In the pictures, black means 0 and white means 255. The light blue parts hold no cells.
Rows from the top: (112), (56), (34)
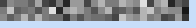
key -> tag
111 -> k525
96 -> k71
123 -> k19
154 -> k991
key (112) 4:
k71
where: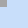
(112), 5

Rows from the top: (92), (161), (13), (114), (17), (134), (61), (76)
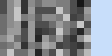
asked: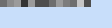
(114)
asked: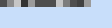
(161)
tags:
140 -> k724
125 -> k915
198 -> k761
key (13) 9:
k761
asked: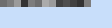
(61)
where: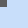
(13), 5
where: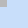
(76), 12

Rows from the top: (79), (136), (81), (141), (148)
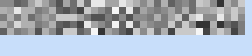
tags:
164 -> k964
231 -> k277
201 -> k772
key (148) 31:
k772
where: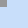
(81), 32
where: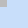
(79), 29
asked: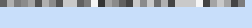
(148)
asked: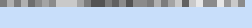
(81)
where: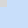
(141), 2
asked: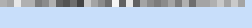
(136)

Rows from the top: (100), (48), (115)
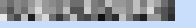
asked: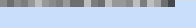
(100)
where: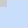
(48), 12
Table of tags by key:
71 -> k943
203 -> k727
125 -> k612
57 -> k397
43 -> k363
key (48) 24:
k397
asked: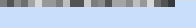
(48)
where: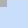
(115), 5

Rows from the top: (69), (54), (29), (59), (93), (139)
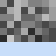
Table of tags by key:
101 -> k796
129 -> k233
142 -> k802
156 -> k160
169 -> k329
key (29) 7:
k160
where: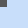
(139), 6
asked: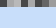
(54)
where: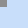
(69), 6
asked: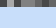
(59)

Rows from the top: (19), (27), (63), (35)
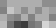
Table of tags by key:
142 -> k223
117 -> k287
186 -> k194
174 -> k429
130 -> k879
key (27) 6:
k429
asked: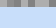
(63)
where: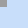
(27), 7
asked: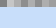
(27)

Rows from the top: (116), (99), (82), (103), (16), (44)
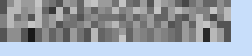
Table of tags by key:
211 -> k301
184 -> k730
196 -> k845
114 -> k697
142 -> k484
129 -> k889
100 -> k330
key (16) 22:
k484
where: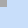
(99), 20

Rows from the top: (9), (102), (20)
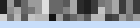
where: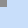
(102), 1
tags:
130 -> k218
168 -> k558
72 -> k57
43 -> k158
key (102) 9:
k218
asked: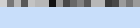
(20)
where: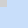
(20), 0

